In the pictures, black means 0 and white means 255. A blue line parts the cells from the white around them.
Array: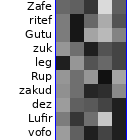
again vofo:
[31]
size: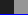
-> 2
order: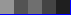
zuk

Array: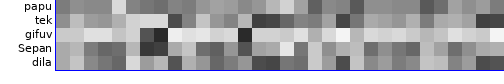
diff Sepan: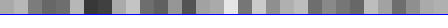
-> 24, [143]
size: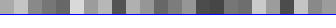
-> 24
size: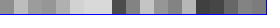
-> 19

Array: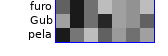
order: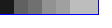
furo
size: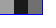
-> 3
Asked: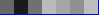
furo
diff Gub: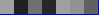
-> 2, [26]
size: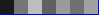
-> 7
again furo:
[189]
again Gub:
[160]

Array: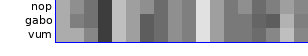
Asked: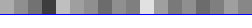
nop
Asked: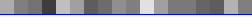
gabo
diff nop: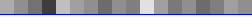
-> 18, [135]
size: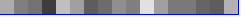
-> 17

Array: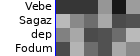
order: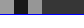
Vebe
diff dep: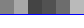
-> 3, [75]
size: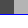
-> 2
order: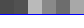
Sagaz
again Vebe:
[54]
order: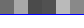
Sagaz

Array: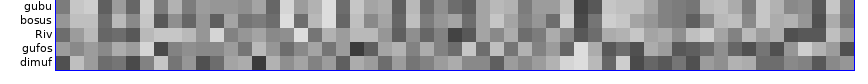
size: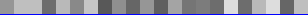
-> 22
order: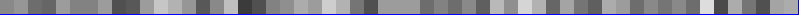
gufos

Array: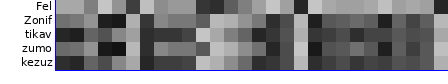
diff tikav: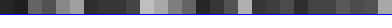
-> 11, [197]
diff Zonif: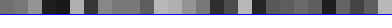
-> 19, [31]
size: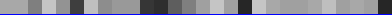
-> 28

